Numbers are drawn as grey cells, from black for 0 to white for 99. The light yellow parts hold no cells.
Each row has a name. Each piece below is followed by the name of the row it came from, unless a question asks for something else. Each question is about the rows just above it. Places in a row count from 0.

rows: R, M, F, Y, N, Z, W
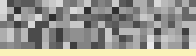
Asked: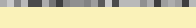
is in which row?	N
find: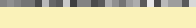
W

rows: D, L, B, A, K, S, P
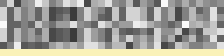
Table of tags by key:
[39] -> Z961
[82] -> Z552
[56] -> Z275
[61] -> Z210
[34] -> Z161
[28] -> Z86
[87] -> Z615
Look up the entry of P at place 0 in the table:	Z161
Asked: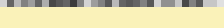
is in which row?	K
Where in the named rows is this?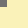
A, 7

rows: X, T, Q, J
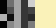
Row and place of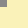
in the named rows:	J, 1
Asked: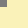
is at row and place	J, 4

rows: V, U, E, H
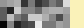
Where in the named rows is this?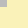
E, 1
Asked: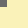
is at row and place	U, 5

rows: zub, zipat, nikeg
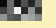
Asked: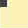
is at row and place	zipat, 0
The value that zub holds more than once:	[42]
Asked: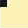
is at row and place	zub, 2

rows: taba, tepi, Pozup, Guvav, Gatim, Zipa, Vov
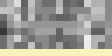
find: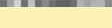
Pozup
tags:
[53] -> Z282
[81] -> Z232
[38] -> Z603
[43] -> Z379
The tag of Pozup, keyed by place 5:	Z379
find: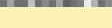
Vov
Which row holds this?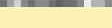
Zipa
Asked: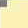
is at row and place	Vov, 11

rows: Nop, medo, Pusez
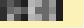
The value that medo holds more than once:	[41]
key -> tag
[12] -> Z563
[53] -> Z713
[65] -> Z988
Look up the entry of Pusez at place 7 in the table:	Z988
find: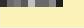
medo
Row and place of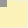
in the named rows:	Nop, 7
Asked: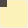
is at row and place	Pusez, 2

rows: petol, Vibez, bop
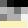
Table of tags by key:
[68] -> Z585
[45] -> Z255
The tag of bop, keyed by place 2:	Z585
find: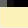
petol
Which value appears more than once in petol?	[0]
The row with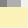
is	bop
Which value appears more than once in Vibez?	[73]
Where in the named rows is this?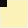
petol, 1

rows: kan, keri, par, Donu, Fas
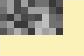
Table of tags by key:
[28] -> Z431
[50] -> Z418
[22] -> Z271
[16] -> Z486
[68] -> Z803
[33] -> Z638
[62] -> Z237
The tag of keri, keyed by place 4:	Z237
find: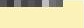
par
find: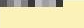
Fas
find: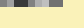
Donu
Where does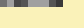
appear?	keri

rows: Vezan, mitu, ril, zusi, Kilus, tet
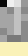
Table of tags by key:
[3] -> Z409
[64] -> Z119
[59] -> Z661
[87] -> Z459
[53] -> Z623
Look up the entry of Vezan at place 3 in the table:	Z661
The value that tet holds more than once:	[47]
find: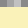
Kilus
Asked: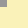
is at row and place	Vezan, 3
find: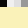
Vezan

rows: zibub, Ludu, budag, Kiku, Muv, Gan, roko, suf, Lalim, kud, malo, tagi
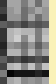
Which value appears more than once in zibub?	[64]
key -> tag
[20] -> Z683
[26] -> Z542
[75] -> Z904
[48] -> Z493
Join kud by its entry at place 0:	Z542
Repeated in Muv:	[70]
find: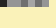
budag

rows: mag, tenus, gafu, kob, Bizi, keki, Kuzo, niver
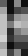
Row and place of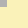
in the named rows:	kob, 3
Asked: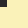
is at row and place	Bizi, 1
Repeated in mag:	[6]
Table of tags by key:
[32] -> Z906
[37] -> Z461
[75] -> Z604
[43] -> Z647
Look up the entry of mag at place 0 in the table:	Z461

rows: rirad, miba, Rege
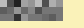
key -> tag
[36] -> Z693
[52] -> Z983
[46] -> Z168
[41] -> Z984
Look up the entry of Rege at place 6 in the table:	Z984
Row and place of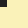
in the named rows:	rirad, 2
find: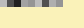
rirad
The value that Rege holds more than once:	[46]
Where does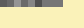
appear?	miba
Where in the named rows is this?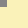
miba, 4

